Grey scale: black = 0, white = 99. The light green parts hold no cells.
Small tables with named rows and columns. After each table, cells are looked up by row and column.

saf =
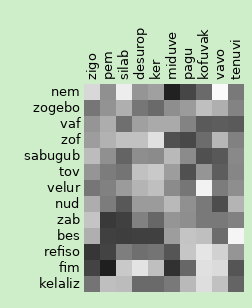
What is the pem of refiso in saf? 26
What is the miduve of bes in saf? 61
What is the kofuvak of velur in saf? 94
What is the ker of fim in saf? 74
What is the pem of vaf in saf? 67
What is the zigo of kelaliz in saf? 45
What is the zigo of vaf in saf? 58
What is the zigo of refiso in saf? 21
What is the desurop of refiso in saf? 43
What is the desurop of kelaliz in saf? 41
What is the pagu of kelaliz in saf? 72
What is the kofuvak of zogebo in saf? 74
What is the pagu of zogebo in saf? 60
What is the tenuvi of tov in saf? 52

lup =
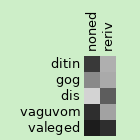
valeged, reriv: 18
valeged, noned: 11
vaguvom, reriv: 63
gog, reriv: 66
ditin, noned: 22
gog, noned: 53
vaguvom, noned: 18
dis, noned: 82
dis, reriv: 36
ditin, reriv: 68
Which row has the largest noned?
dis

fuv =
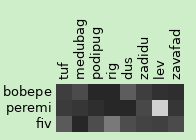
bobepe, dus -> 36
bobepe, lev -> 19
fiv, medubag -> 15
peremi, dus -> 15
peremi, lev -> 81
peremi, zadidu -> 28
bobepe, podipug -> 15
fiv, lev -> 25
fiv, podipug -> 30
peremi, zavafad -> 21
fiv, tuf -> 35
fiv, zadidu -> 26
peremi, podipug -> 18
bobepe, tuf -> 24
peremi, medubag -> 21

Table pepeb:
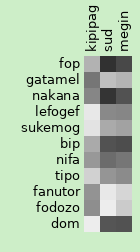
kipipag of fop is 69
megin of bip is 30
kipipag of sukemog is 88
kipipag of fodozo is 55
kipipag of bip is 66
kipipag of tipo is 81
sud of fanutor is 90
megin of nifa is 46
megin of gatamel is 70
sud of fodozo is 92
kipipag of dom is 92
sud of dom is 33
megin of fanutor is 83
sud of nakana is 20
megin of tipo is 54
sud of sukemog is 66
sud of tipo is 58
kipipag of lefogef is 90

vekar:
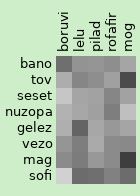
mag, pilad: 59
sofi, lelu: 42
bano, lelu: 57
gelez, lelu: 39
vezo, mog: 53
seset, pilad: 63
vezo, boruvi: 58
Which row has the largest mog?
nuzopa

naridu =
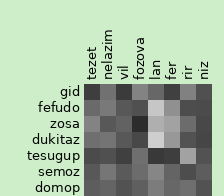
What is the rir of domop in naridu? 43
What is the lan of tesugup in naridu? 22
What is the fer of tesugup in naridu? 24
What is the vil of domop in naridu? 32
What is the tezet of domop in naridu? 36
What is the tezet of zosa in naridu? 51
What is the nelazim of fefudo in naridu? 47
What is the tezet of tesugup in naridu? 29
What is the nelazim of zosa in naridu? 34
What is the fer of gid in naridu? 25
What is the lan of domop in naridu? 48

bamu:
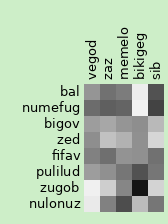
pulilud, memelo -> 46
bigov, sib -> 72
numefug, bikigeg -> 94
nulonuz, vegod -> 91
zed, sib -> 83
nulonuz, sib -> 46
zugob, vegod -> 93
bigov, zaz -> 65
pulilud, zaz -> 56
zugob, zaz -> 80
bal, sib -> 32

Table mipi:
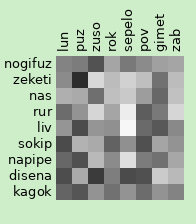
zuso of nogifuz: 32
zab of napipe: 65
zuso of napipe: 72
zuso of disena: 23
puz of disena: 66
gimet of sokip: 64
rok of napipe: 54
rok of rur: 64
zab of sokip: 57
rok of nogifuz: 64
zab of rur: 83
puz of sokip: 69
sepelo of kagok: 57
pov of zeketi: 74
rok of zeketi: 73
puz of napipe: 31
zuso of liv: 58
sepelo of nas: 78
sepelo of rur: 92
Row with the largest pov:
zeketi

